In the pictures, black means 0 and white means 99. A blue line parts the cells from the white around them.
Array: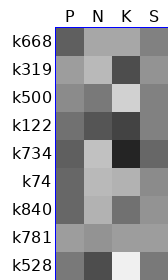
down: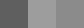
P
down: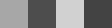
K
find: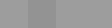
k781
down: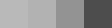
N
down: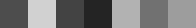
K

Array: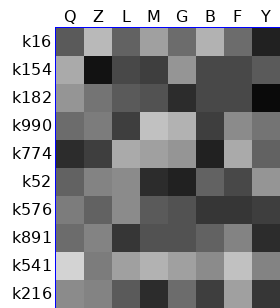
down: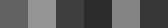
Y
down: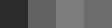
Q
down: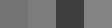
Z
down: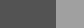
G
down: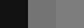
Z
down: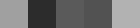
M

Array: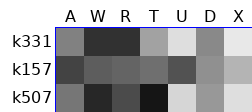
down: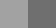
T
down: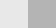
X
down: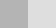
X
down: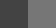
A
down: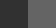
R
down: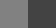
A

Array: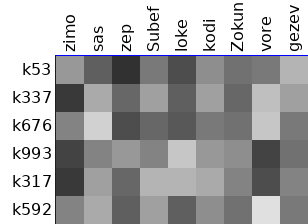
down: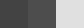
vore
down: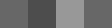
zep

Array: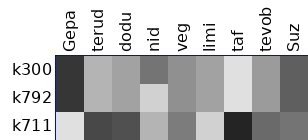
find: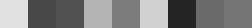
k711
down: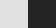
taf
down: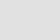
taf

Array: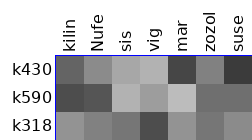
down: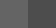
kilin
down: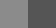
Nufe

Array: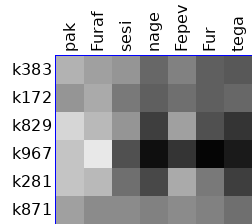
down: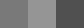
sesi
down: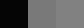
Fur
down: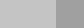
pak
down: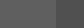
Fur

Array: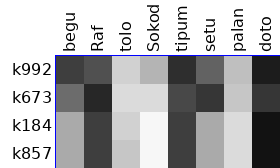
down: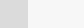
Sokod
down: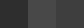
tipum
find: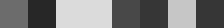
k673
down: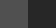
Raf
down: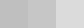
palan
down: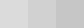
tolo
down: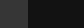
doto

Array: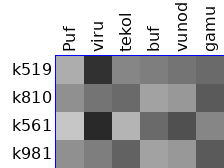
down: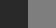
viru
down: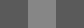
gamu
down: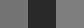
viru
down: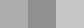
Puf
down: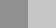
Puf

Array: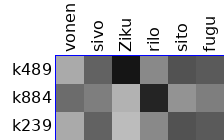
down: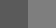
fugu
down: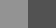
sito
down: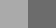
vonen
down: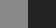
rilo
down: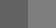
sivo

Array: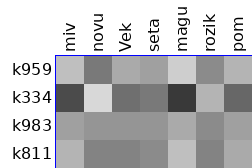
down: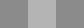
rozik
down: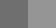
Vek
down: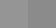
seta
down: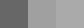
pom
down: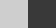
magu
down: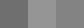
Vek
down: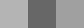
pom

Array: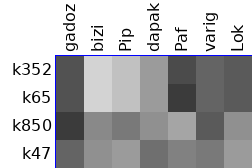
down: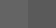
varig
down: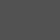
gadoz
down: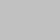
Pip
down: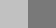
Pip

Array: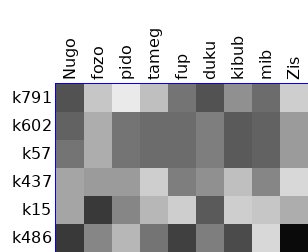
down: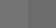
fup
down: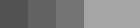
Nugo
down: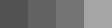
Nugo
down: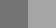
Nugo

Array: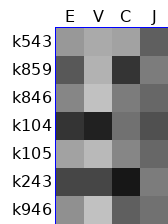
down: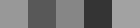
E
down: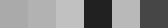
V
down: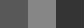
E
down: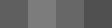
J

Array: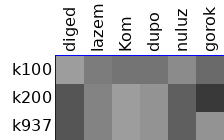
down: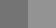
dupo
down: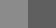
nuluz
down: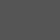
diged
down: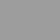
Kom

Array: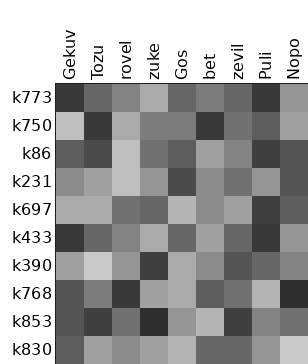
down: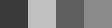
Gekuv
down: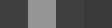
Puli
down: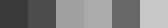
Tozu

